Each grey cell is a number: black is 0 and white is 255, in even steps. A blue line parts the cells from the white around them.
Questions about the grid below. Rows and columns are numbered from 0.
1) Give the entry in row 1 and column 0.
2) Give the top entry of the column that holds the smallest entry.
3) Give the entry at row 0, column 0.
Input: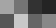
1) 86
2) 36
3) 165

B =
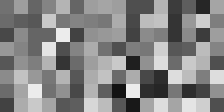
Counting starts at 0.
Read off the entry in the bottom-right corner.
79
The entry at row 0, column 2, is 101
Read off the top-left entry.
113
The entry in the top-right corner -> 165
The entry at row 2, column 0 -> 72
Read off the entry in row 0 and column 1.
158
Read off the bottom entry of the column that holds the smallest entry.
87
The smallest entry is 18
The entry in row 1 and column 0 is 107
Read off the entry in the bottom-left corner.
66
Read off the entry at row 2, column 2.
101
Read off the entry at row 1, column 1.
94

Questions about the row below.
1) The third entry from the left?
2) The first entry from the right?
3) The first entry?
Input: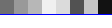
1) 183
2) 18
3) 111

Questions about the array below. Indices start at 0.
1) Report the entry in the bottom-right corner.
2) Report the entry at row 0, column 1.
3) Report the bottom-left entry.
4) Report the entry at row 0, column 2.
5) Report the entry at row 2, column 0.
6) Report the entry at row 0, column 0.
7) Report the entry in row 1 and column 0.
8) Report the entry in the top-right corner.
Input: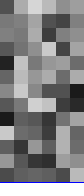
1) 186
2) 172
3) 75
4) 214
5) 128
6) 81
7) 121
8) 158

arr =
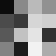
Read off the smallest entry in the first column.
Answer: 12
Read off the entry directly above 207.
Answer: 145
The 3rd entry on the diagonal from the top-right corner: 194
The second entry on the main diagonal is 57
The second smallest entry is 28

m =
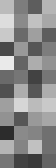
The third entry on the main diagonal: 159
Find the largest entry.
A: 234
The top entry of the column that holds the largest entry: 187
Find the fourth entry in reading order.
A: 181
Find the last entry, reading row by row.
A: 100
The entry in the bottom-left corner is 118
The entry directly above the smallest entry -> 146
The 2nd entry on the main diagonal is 138
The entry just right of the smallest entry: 138
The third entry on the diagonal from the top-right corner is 106
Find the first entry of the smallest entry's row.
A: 44
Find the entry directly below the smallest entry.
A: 181
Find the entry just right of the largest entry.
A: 100
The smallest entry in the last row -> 58

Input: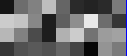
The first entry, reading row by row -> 21
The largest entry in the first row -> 190
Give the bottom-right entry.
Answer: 123
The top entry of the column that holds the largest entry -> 35
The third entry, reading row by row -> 129
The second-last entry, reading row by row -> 148
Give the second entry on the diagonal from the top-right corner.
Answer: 109
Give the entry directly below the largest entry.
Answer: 115
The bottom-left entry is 54
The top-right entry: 123
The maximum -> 233
